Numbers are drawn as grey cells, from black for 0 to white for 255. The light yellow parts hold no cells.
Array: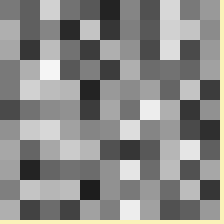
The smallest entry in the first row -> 35
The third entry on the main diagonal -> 188
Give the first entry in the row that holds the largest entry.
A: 121
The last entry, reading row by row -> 153
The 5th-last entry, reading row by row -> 237
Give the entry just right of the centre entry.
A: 114
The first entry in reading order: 121
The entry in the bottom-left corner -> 175
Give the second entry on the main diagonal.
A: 95
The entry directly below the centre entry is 139
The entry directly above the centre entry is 153
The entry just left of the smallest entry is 188
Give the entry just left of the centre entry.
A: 60
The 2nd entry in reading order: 95
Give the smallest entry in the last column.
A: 47
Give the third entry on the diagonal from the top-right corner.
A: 221
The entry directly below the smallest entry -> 161
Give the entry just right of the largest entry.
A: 88
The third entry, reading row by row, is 209
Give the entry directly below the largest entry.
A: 188
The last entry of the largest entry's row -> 161
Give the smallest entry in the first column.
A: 74
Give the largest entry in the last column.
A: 167
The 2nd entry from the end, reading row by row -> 95
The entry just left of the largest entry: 175
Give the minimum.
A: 29
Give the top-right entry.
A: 153
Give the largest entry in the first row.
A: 215
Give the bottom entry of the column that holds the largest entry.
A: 108

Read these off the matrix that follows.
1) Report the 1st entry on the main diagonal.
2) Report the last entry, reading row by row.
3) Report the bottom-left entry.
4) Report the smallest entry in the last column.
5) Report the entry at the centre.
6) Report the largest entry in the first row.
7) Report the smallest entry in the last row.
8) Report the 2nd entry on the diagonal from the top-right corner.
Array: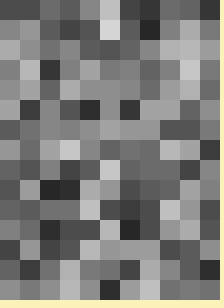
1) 76
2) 113
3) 142
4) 46
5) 99
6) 191
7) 46
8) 171

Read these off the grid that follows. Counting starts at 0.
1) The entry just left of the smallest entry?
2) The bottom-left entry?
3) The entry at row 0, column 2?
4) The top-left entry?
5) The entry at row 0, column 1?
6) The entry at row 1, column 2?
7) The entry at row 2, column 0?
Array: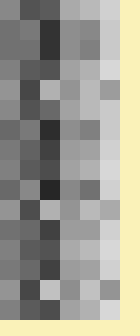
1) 136
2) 128
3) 91
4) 136
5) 83
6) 51
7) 113

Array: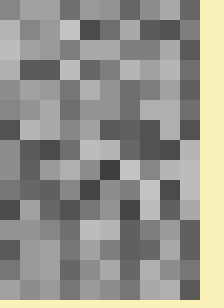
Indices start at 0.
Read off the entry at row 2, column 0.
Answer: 188
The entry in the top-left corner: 134
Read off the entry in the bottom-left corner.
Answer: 161
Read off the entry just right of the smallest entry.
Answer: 195
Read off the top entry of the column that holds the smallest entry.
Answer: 147
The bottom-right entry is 90
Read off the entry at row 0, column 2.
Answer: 161
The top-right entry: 103
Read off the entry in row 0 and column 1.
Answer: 161
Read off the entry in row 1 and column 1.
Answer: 134
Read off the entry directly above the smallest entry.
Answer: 181
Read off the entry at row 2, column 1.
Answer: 161
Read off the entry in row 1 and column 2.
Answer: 154

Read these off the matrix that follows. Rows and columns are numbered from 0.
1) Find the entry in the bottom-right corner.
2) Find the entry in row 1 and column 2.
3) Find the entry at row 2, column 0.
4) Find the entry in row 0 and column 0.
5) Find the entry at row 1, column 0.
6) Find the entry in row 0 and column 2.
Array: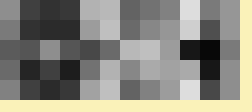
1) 142
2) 43
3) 91
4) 142
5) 122
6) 50

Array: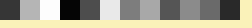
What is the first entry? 54
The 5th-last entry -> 168
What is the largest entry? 253
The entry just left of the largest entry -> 181

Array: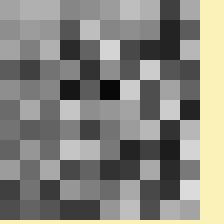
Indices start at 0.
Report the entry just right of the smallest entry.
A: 204
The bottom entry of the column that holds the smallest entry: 150
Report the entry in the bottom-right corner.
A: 163
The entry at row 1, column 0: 142
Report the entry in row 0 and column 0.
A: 163
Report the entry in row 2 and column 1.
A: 127
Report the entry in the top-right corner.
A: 169
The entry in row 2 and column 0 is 163
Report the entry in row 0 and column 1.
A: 176
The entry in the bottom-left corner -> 78
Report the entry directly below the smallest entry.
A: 150
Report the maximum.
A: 219
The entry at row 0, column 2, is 176
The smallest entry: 8
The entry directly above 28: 50
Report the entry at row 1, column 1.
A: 156

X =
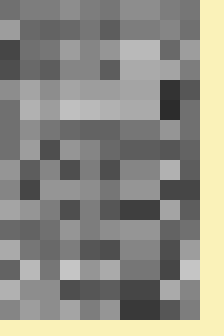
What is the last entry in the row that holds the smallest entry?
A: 112
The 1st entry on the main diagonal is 112
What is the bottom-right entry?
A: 125
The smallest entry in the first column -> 70
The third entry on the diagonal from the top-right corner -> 185
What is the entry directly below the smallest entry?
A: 149
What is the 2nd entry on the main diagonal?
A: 105
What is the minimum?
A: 44
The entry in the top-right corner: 118
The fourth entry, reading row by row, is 141
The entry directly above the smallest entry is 51
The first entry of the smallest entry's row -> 112
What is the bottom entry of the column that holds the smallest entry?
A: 86
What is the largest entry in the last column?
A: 197
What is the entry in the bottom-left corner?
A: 133
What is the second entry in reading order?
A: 125
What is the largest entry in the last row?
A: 164
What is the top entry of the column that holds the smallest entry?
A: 125
